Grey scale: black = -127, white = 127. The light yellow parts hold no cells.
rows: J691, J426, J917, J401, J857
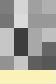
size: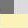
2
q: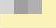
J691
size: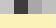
4
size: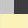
2

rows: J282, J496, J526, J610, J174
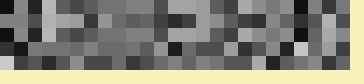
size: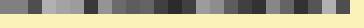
25
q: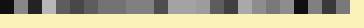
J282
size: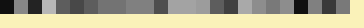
25
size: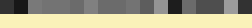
18
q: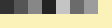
J610
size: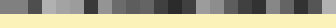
24
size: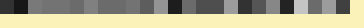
25

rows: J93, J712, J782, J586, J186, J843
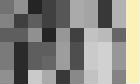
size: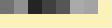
7
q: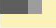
J586
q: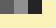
J782
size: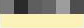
6
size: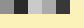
5
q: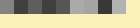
J712

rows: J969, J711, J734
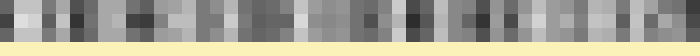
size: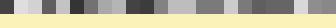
24
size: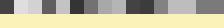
16
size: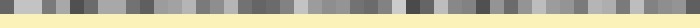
50
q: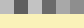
J711
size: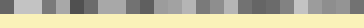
26
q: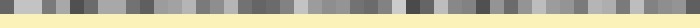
J734

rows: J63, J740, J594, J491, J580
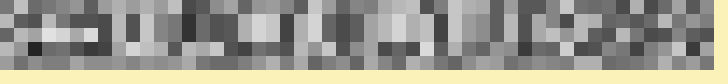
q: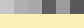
J63
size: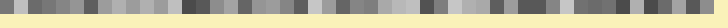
51
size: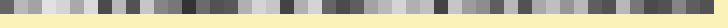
51
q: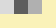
J491
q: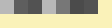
J594
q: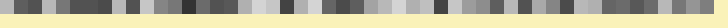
J740
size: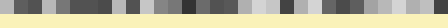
32

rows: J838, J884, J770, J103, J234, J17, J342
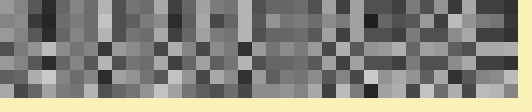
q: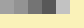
J17
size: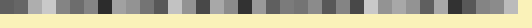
37
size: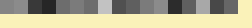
17
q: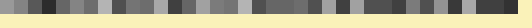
J838
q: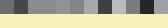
J342

